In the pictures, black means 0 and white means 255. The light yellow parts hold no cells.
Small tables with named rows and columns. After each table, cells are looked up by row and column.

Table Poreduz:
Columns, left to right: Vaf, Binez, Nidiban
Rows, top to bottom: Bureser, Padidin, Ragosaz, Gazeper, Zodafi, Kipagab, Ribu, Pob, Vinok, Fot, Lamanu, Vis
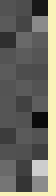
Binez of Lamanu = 64
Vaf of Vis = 117
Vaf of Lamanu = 106
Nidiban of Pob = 11
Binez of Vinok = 90
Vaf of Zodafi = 91
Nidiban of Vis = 139
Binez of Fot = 80
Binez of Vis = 52
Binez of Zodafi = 77
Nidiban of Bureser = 23
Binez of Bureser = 77
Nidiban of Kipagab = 83

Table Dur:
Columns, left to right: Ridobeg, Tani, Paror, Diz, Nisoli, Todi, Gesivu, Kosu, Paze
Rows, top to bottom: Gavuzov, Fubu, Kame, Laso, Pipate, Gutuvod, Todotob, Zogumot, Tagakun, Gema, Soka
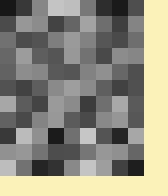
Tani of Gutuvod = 66
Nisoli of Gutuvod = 158
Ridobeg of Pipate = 98
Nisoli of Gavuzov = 190
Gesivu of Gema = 151
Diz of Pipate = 89
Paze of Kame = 110
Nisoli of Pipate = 85
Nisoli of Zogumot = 91
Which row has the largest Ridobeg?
Soka

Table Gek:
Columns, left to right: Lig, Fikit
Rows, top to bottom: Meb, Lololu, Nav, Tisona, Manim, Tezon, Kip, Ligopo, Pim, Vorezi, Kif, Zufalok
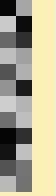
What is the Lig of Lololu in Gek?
202
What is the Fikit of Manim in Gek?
176
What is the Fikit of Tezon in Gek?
25
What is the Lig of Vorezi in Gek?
18
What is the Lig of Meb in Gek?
7
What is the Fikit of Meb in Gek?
165
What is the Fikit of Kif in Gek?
117
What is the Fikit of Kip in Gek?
179

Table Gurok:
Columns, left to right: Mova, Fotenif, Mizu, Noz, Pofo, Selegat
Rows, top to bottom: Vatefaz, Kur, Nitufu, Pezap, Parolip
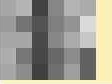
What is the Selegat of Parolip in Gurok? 98
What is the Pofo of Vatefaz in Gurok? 179
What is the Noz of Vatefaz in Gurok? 134
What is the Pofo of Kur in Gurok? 147
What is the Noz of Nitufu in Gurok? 136
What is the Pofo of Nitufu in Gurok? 170
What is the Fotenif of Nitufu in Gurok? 167
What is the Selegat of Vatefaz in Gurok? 171
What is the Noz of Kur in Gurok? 127
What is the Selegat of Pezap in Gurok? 97
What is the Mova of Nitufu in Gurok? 166
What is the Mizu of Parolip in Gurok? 64
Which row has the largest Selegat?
Kur

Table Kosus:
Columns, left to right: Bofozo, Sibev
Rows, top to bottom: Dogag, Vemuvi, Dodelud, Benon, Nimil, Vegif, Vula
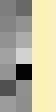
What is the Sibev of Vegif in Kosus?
144
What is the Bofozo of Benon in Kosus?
162
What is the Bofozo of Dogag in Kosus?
126
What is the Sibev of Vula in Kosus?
141
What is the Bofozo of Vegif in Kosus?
80
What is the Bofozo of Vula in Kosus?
156
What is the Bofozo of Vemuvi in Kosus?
132
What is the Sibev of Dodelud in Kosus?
172

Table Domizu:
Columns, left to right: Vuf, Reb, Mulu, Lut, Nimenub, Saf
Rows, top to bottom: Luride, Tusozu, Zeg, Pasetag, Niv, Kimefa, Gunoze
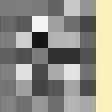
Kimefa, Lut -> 86
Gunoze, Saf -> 168
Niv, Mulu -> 74
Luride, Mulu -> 122
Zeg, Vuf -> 127
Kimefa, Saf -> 78
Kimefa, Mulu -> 69
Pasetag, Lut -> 49
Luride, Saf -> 147
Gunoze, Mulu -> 150
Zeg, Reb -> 206
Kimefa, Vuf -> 116
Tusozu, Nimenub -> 110
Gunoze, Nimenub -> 179
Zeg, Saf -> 105
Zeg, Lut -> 178
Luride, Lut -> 99
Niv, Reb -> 223
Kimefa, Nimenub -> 164

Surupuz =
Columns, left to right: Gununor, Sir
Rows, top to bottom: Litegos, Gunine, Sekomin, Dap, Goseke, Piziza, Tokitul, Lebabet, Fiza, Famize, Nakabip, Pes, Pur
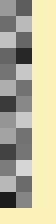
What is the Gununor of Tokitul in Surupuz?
58
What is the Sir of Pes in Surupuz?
107
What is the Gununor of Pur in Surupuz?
28
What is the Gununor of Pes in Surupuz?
184
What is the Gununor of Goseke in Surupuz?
116
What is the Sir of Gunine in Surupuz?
185
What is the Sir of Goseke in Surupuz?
199
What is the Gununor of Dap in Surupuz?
100
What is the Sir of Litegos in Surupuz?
93
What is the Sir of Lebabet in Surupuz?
200
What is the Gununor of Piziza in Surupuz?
174

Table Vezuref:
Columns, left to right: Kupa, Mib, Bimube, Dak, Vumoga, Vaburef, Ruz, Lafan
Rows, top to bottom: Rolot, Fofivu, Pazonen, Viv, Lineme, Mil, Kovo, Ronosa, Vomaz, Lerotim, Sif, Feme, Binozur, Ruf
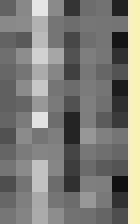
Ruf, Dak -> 140
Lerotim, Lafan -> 103
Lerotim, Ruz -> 110
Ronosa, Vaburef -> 125
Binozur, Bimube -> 169
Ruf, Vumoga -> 114
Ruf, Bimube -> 170
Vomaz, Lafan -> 117
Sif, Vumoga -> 60
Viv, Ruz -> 118
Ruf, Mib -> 132
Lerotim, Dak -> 131
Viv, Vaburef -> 125
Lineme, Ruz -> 102
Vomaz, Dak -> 126
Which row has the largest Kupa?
Fofivu

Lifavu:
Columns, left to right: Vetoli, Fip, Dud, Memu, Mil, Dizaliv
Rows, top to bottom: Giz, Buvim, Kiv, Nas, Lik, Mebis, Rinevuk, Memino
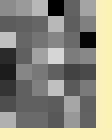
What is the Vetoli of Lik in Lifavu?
28
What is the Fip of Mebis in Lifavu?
96
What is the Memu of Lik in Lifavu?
97
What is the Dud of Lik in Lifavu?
120
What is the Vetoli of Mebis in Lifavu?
53
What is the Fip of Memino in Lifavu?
105
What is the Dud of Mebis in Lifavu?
128
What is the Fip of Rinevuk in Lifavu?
97
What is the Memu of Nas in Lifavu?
213
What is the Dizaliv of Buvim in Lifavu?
128
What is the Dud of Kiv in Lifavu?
116
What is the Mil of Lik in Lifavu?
66
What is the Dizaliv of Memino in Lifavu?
98
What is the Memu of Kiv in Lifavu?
133

